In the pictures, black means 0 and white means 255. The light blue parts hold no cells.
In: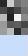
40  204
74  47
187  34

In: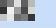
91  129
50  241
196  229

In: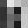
74  229
49  127
49  105

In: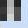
44  174
57  188
48  210

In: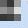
99  54
148  127
55  63

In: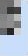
112  109
112  55
131  143
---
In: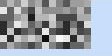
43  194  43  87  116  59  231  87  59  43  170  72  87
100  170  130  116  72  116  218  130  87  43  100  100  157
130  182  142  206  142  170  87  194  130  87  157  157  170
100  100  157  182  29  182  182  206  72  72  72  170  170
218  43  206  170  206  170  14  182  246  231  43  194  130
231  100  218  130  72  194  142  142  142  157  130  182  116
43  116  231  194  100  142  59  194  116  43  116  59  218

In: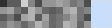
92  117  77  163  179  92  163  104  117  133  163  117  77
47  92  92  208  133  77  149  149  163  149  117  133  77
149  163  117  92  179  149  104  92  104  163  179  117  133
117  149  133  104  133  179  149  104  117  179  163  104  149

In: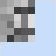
169  184  59  74  59
154  154  74  86  86
169  59  126  113  210
154  169  184  198  113
154  113  198  126  223
142  142  210  126  223

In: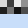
30  116  17  77
217  61  233  145

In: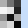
189  216  8
244  228  33
174  113  58
144  20  174

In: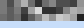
109  93  109  49  93  133  189  147  203  189  161  34
121  93  121  65  161  218  49  49  65  133  176  161
121  78  133  176  109  49  109  133  78  78  65  147
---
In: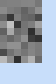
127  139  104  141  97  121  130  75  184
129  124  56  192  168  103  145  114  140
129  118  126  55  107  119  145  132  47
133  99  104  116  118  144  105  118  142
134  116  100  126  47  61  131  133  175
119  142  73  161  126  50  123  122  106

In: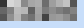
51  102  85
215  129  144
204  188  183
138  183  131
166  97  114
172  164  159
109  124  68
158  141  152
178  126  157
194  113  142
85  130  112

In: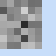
140  88  176  168  163  194  172
164  136  124  171  144  151  122
123  141  142  170  106  158  120
138  207  149  43  175  68  184
111  126  189  116  154  158  189
113  152  165  117  134  138  162

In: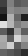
64  45  18  222  93  171  164  100
128  140  177  181  48  94  206  88
90  128  101  126  161  215  93  75
99  131  31  145  94  166  131  45

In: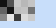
18  99  135
83  21  229
200  190  59
184  195  219
196  115  202

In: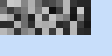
89  119  193  42  184
202  61  167  44  156
196  97  36  176  52
134  121  109  109  130
176  178  31  48  150
113  122  187  178  39
66  192  68  171  180
76  15  192  177  59
102  60  148  40  189
182  183  122  52  40
54  26  20  183  182
39  201  125  59  44
38  31  31  22  39

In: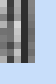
197  174  127  179  114  124  113  133  174
60  68  60  108  112  113  74  109  63
171  164  150  214  198  190  145  194  165
46  46  46  46  46  46  46  46  46
131  129  121  114  104  109  121  110  128
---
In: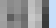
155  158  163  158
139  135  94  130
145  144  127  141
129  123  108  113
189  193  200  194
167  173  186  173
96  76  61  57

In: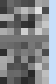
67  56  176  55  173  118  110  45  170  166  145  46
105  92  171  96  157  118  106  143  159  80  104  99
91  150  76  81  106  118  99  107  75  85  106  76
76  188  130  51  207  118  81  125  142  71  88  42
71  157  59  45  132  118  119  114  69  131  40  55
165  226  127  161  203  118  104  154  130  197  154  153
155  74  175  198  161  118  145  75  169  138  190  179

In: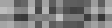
164  189  126  165
164  179  132  173
93  135  61  143
102  131  56  138
167  184  124  164
89  72  132  91
163  180  125  163
94  69  134  93
144  121  192  111
95  81  120  87
94  66  123  89
91  70  123  82
100  132  62  141
156  178  124  162
94  139  54  136
166  186  128  166

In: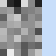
210  147  97  143  185  178  136  83
41  158  179  167  140  149  148  235
22  67  200  174  131  197  135  149
220  124  113  145  178  137  88  92
135  130  146  145  139  142  110  155
34  144  128  172  78  180  99  196

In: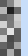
93  183  105  209  126  207  101  79
136  32  118  121  227  74  81  173
207  103  204  195  96  95  164  80

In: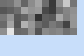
112  86  119  106  142
116  96  148  164  228
145  110  89  85  104
101  165  101  178  108
140  148  132  151  146
164  154  50  109  84
109  73  95  92  137
57  59  89  121  129
141  113  168  107  135
200  133  130  67  112
117  144  149  148  122
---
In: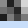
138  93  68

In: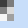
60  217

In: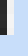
41  240

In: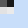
88  234

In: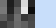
114  35  110  95

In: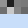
146  200

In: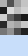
176  219  59  200
